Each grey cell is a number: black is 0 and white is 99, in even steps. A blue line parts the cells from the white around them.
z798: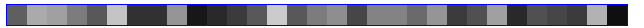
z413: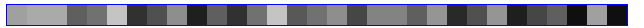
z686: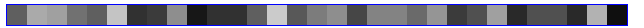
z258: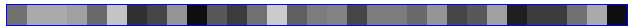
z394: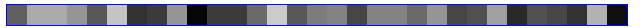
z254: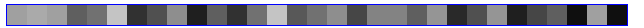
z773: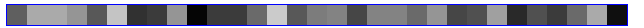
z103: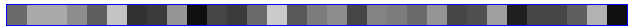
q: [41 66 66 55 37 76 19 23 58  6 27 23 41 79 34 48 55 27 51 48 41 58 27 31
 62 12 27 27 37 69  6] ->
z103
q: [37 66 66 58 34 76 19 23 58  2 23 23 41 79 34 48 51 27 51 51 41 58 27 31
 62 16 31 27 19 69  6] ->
z394
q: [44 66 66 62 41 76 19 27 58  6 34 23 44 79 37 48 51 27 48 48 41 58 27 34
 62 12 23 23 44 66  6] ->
z258
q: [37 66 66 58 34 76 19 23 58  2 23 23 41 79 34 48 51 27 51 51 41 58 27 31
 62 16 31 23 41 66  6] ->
z773
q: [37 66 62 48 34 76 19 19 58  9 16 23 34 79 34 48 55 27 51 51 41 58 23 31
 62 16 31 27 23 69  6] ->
z798

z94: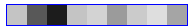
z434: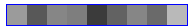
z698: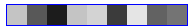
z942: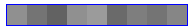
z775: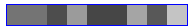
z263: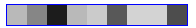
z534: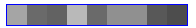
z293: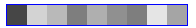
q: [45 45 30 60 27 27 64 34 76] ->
z775
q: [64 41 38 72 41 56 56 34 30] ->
z534
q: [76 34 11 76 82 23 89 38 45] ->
z698
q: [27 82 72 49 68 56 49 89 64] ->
z293
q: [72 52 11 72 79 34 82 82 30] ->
z263

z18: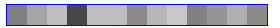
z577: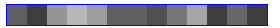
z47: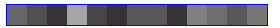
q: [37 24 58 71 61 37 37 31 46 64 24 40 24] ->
z577
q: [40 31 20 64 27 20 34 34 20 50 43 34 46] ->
z47
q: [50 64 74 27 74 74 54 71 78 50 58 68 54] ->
z18

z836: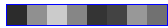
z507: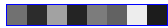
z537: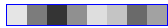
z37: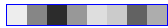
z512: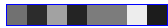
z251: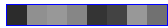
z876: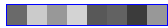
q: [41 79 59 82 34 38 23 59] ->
z876
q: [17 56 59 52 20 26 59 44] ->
z251
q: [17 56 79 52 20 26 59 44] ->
z836
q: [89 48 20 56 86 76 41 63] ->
z537

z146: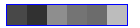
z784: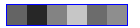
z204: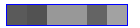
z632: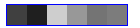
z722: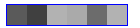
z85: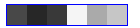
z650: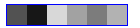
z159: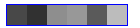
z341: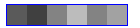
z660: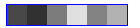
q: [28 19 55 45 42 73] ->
z146
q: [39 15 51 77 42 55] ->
z784
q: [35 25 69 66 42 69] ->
z722
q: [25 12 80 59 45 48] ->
z632

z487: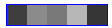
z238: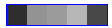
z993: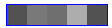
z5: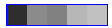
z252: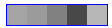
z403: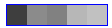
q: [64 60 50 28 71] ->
z252
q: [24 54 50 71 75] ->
z403
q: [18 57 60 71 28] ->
z238

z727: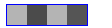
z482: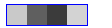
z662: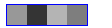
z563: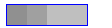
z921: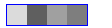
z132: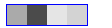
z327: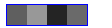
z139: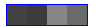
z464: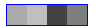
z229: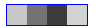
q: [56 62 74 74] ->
z563
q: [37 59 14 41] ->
z327
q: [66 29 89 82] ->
z132

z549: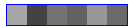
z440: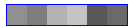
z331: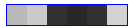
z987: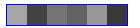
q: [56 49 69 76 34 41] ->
z440
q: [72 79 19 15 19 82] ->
z331
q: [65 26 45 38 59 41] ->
z549

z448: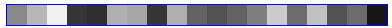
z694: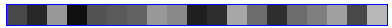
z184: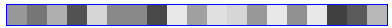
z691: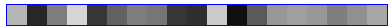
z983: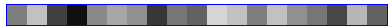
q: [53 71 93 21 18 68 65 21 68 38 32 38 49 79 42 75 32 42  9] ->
z448
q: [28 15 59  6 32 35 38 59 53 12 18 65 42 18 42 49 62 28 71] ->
z694

